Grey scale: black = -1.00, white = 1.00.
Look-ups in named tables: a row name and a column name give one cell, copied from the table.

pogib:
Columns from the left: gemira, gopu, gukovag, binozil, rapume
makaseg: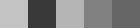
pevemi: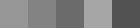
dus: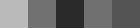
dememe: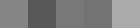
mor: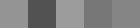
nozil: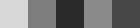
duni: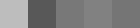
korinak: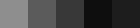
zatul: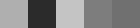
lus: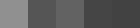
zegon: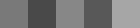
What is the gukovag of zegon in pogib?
0.06
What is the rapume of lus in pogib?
-0.48
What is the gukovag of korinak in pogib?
-0.56
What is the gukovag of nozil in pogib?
-0.67
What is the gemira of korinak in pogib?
0.11
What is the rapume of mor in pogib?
0.04
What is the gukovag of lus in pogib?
-0.23
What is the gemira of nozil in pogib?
0.69
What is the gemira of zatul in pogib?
0.37
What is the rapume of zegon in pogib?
0.30
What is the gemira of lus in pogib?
0.13
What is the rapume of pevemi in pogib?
-0.36
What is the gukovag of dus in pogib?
-0.67
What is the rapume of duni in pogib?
-0.08
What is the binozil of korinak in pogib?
-0.89
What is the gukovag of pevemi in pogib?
-0.16
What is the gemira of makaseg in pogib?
0.53
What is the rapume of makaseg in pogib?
-0.20

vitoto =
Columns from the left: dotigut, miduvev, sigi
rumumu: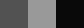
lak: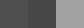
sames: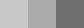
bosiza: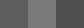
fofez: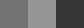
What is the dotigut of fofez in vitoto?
-0.10
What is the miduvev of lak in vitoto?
-0.44
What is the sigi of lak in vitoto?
0.28
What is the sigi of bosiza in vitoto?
-0.39
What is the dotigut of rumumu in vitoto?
-0.36
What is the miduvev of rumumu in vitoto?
0.20

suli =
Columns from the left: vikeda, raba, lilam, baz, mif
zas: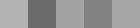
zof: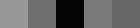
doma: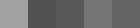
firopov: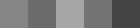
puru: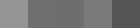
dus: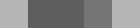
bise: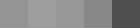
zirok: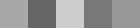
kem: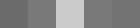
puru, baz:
-0.04
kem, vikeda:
-0.15
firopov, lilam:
0.30
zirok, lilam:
0.61
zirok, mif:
0.20
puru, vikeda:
0.16
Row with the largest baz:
bise

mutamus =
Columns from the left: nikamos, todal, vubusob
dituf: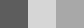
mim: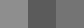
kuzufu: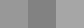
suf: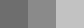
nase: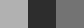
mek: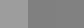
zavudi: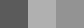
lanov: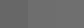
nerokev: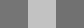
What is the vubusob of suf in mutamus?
0.52
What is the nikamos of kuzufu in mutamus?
0.19
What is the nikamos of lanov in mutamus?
-0.19
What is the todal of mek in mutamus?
0.00
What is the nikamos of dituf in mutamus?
-0.27
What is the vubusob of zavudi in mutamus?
0.15
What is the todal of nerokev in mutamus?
0.52
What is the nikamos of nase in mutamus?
0.39
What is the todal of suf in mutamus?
0.08
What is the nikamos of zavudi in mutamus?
-0.29
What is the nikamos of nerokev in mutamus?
-0.08
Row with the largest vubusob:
suf

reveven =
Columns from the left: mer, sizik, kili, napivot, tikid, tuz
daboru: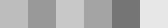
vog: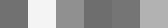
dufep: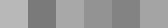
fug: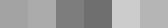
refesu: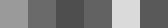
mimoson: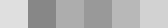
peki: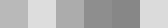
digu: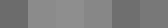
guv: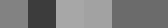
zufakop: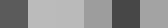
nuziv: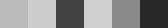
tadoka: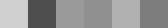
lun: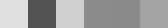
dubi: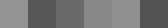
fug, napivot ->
-0.13
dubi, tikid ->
0.14
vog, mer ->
-0.11
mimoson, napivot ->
0.20
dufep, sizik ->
-0.04
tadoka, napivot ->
0.13
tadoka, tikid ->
0.39
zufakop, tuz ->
0.28
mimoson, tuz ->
0.65
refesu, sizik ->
-0.17
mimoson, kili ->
0.36
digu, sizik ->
0.09
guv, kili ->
0.31
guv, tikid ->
-0.16
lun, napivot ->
0.10
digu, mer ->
-0.15
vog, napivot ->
-0.14

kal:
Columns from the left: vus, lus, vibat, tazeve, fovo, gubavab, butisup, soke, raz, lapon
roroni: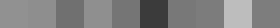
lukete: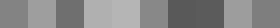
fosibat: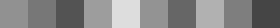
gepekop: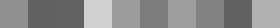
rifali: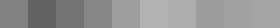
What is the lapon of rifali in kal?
0.29
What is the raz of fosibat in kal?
-0.01
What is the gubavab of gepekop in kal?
-0.03
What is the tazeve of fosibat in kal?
0.23
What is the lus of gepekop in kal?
-0.25
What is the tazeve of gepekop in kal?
0.63
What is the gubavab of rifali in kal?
0.40
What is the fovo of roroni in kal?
-0.08
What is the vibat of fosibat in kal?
-0.35
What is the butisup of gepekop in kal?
0.24
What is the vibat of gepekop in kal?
-0.23
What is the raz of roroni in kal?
0.48
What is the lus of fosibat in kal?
-0.07
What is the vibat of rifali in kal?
-0.10

